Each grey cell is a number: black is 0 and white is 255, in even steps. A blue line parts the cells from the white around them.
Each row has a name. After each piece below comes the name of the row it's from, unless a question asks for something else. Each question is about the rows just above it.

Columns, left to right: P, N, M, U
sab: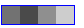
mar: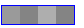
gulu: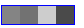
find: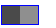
sab
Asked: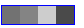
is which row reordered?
gulu
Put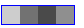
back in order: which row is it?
sab
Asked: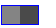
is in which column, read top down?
U

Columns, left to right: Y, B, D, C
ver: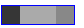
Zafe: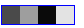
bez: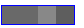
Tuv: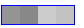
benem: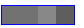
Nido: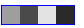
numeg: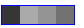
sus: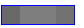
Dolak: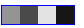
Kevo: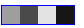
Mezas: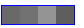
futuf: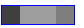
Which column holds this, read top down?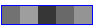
Y
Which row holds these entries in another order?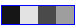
Kevo
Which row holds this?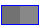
benem
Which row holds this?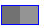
Mezas
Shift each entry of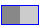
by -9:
[127 195]
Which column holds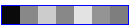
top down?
D

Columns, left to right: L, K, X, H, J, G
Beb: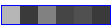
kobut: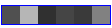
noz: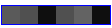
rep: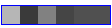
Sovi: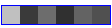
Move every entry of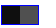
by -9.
[ 6 71]
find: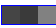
kobut
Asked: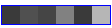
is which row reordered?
Beb
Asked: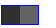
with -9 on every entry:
[39 90]

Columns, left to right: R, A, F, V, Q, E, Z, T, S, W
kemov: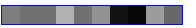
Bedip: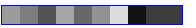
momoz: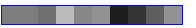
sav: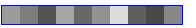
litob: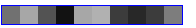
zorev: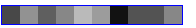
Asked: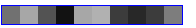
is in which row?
litob
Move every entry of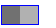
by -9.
[104 168]
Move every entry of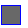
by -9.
[95]
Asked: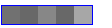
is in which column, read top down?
Q

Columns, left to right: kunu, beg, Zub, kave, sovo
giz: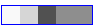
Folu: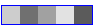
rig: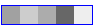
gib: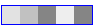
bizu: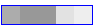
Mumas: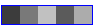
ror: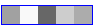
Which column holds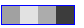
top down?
kunu
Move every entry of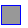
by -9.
[143]
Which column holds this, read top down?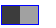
kunu
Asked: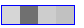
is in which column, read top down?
beg
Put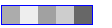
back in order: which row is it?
rig

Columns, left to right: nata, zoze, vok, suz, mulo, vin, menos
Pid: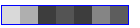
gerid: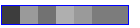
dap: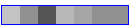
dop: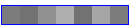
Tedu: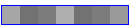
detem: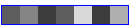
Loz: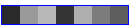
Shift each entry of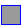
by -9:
[145]
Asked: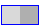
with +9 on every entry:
[226 184]
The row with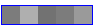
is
Tedu
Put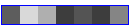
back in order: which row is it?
Pid
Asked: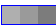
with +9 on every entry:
[184 163 133]
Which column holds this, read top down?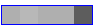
suz
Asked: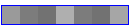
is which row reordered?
Tedu

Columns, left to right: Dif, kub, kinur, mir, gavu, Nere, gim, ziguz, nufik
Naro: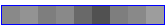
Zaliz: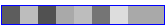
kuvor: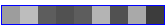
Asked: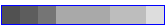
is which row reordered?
Zaliz
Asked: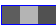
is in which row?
kuvor
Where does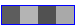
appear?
kuvor
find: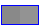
Naro
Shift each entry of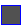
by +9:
[90]

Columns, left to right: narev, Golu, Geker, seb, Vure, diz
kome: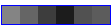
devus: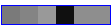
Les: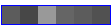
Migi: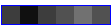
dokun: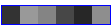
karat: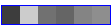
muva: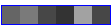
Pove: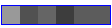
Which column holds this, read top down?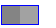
Vure
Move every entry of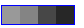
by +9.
[162 141  80  48]
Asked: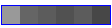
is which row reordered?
Les
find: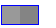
dokun
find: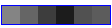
kome
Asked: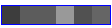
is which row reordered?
Pove
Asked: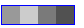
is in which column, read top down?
Golu

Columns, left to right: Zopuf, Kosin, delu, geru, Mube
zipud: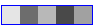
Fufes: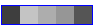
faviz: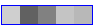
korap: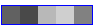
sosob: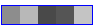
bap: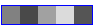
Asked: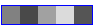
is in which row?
bap
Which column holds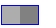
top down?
delu
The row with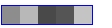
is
sosob
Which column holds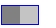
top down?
Mube

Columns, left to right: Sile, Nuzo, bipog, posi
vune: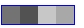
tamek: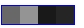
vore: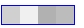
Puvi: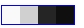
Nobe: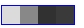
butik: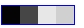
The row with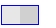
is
butik
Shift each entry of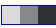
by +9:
[228 145  58]
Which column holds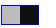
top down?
posi
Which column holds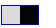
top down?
Sile

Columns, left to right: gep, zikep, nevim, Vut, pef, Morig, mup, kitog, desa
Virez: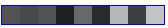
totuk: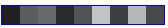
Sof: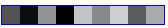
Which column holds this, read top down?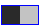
Morig
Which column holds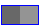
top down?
nevim
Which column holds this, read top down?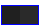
Vut
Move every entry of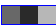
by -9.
[ 95  33 174]
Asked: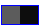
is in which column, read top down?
zikep
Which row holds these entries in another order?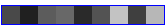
totuk

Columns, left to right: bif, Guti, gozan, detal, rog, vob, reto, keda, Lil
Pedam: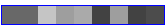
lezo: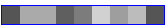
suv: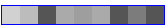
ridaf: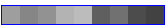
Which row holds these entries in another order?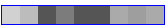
suv
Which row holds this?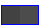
Pedam
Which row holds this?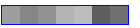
ridaf
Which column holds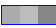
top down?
Guti
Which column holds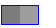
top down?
rog

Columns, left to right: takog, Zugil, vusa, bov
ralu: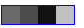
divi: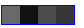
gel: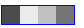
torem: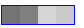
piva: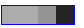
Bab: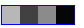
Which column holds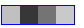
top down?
bov
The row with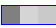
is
torem
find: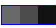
ralu
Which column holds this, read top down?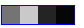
bov

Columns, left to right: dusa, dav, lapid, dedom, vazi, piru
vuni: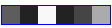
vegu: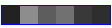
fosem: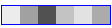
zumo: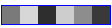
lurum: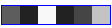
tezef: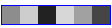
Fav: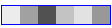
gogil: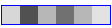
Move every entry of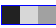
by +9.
[ 43 224 170]
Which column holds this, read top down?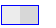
dusa

